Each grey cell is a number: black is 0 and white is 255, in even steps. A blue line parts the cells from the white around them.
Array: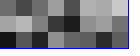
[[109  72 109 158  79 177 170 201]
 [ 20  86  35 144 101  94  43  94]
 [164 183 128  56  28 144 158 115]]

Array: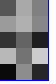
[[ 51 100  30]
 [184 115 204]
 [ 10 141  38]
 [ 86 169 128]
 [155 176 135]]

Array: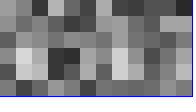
[[123  68 103 151 123  68 115 109 103 109 144 123]
 [144 109 130  95  61  76 151 157 109  88 164 164]
 [157 130  55 180 103  68 172  68  61  82  82  41]
 [ 95 151 138 115 138 130 115 157 115 103  88 123]
 [ 82 201 186  55  88 172  95 207 172  95 130 186]
 [138 215 172  55  47 164 138 207 144  76 115 164]]

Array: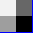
[[158   0]
 [242 103]]

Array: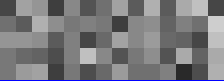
[[112  91 176 142 120 128 120  62 136 142  99 128 112 206]
 [120 105  99  77 128 192 136  83 120 142  83 170  99 170]
 [149 149 142  91 128  70 105 162 136 155 105  99  70 192]
 [120 155 162  62 120  77 105 155 112 112 128  41  77 176]
 [ 70 162 149  62 136  83 112 162  91 176  91 170 192  70]]

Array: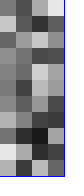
[[115  45  24 163]
 [179  59 186 102]
 [122  67 186 156]
 [122  80 171 231]
 [200  88  52  94]
 [136  94 150  74]
 [130 108 207 163]
 [143 115  74  80]
 [179 130  67  59]
 [102 156 200 143]
 [231 171  45  67]]

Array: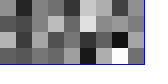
[[145  37 130 111  53 200 174  67 145]
 [180  59 166  81 118  53  95  18 166]
 [ 88  74 130 188 103 224 138 153 124]
 [ 95  88 118 103 159  24 174 252 111]]

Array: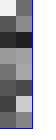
[[ 43  31]
 [ 86  72]
 [241 108]
 [100 133]
 [ 86 140]
 [154 160]
 [115 167]
 [ 64 204]]
